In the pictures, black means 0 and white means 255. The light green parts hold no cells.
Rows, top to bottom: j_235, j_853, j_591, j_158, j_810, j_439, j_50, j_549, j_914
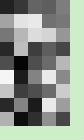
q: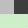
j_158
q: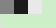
j_549
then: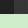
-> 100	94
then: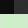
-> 144	70
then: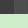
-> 107	204
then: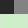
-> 27	233

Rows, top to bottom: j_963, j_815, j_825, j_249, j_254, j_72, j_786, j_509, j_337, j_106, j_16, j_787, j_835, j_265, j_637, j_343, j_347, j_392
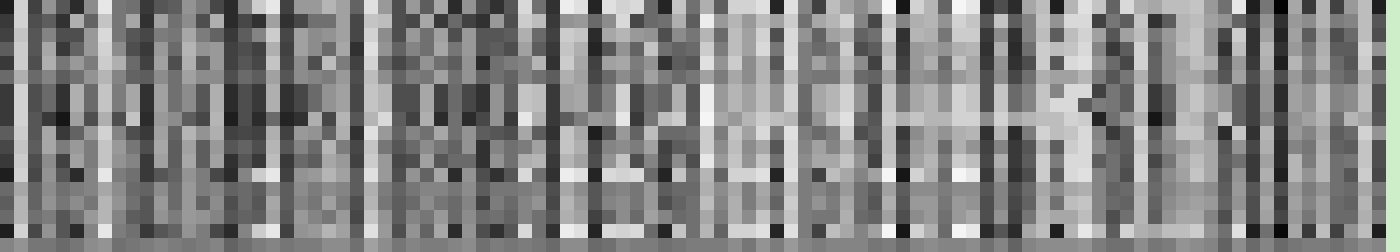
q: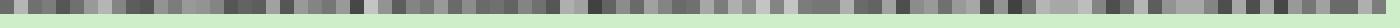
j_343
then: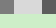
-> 112	86

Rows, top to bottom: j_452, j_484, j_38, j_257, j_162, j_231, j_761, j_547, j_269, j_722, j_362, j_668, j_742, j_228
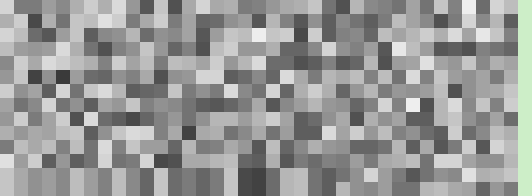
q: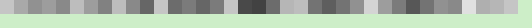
j_742
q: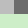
j_38
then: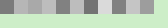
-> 145	163
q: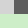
j_231

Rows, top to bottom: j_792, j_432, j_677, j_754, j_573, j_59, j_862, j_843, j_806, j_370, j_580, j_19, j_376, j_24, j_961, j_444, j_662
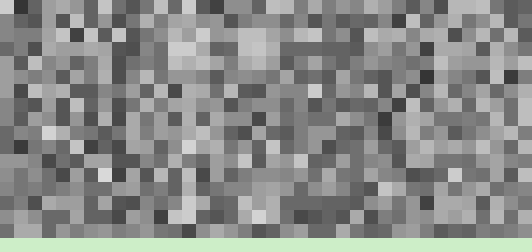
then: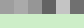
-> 85	118
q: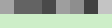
j_444
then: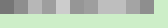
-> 183	196
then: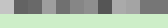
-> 112	150

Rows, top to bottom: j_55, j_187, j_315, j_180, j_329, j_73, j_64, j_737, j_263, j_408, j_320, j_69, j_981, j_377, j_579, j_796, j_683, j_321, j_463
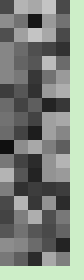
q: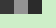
j_579
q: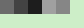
j_408
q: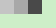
j_315
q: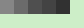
j_180
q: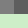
j_320
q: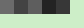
j_737

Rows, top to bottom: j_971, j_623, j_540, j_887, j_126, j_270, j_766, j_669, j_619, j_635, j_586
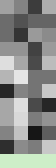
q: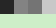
j_766
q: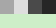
j_669
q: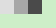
j_126

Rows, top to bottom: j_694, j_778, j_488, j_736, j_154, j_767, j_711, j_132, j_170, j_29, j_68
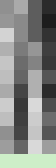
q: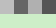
j_767
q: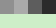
j_694
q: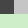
j_29
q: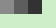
j_488

